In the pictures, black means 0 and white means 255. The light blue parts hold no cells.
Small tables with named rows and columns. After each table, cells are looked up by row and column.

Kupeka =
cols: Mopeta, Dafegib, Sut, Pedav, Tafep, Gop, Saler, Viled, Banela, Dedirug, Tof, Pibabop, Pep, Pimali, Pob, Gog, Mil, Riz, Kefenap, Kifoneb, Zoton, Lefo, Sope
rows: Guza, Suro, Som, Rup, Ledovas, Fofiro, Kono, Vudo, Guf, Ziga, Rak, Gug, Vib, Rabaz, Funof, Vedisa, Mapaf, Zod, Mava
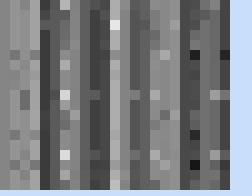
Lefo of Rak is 104
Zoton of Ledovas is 112
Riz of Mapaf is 143
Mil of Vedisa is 136
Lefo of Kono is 104
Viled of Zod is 127
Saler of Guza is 180
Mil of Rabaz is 137
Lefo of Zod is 114
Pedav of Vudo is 154
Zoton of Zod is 112
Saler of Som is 105
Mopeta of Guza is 133
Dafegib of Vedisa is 148
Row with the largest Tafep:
Som

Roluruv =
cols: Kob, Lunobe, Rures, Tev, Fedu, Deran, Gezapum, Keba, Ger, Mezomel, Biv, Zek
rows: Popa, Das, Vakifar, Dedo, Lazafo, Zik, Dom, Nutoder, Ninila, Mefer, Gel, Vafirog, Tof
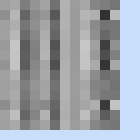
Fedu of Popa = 163
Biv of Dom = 52
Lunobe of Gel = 166
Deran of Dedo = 102
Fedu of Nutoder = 169
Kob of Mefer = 160
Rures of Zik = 95
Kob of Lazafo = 153
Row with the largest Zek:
Gel

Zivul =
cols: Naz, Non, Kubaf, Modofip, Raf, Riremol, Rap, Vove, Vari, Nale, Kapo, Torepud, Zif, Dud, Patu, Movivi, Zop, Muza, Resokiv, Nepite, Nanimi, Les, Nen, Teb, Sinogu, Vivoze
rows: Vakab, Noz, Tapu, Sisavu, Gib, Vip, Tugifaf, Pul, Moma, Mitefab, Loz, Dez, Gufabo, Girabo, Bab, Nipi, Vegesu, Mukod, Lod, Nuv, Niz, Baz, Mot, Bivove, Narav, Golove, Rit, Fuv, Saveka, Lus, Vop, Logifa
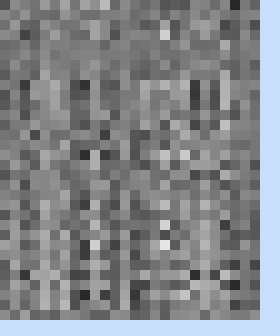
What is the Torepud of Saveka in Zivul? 97
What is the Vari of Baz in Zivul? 142
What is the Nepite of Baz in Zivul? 121
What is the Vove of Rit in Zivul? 104
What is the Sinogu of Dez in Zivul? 130
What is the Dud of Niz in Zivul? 82
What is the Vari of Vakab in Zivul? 162
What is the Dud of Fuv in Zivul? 123
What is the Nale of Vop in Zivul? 135
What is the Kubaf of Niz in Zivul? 86
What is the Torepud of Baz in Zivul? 119
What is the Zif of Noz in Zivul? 131
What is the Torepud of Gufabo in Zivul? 120
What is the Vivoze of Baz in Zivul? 92
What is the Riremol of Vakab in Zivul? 123
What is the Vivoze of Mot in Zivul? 87
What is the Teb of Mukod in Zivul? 141
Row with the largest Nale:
Narav

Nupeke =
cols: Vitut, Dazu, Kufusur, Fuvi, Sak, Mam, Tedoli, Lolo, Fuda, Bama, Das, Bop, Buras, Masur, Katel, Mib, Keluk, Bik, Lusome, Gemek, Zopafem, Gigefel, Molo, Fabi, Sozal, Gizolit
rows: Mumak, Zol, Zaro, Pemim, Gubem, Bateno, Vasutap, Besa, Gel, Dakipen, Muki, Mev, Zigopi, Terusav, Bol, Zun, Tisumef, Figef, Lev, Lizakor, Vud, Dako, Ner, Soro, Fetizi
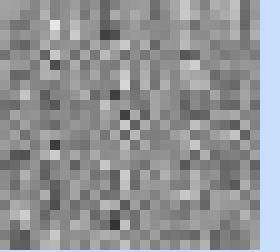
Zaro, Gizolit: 165
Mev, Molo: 158
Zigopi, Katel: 171
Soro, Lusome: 114
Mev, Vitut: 121
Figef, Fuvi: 143
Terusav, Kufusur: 114
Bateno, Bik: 131
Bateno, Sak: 99

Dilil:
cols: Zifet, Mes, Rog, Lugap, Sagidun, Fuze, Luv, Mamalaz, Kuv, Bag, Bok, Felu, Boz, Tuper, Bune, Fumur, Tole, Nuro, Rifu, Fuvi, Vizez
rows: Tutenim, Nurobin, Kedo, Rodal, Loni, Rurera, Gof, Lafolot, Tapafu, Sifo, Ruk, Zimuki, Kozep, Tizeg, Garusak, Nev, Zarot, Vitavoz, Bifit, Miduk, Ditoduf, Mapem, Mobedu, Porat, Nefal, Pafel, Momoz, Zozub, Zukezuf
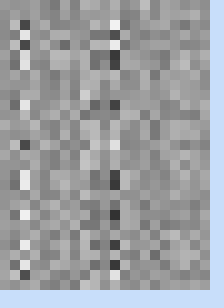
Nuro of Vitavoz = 159
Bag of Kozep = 185
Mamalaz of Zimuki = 171
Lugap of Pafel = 176
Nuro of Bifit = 153
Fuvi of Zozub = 142
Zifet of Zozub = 165
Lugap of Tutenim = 158
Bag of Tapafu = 175

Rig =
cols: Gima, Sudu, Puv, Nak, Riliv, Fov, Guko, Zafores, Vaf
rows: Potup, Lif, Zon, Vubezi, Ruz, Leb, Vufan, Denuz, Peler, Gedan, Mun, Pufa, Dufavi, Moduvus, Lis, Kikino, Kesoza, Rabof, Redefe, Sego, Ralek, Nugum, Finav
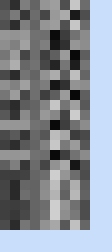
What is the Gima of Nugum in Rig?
63
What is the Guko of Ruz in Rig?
48
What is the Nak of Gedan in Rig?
111
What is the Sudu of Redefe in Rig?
41
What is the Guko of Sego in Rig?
98
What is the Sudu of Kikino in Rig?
149
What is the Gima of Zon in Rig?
80
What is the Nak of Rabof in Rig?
101
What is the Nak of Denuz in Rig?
100
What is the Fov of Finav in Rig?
167
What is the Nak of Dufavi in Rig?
114
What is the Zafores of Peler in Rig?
147
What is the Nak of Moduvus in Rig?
104
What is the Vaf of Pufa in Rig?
114
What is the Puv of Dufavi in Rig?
150
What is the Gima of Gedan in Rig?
118
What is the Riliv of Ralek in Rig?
109

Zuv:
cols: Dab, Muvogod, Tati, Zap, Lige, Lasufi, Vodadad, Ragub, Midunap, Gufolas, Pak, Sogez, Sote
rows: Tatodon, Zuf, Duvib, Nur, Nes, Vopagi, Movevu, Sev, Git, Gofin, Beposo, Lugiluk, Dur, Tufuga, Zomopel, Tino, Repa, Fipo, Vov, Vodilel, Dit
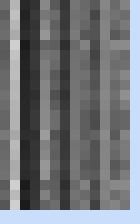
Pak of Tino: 133
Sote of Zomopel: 123
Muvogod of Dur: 178
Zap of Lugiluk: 57
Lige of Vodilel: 129
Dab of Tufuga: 121

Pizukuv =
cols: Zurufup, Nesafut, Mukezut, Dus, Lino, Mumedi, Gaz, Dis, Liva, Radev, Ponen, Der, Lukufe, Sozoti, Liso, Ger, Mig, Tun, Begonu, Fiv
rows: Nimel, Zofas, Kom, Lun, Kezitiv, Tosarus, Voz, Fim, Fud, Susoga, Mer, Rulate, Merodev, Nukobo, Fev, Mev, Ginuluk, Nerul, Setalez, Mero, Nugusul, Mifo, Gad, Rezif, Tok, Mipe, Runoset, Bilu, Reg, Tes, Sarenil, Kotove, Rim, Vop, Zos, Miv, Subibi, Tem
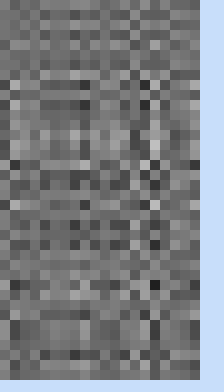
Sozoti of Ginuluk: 110
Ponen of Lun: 114
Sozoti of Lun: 139
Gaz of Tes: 131
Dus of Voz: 118
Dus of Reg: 98
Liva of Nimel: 134
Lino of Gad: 72
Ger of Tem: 88
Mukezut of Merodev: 133
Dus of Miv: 125
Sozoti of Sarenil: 102
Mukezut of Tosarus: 104
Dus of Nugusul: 130
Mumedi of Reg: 129
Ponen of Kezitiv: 120
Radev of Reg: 89
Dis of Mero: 130

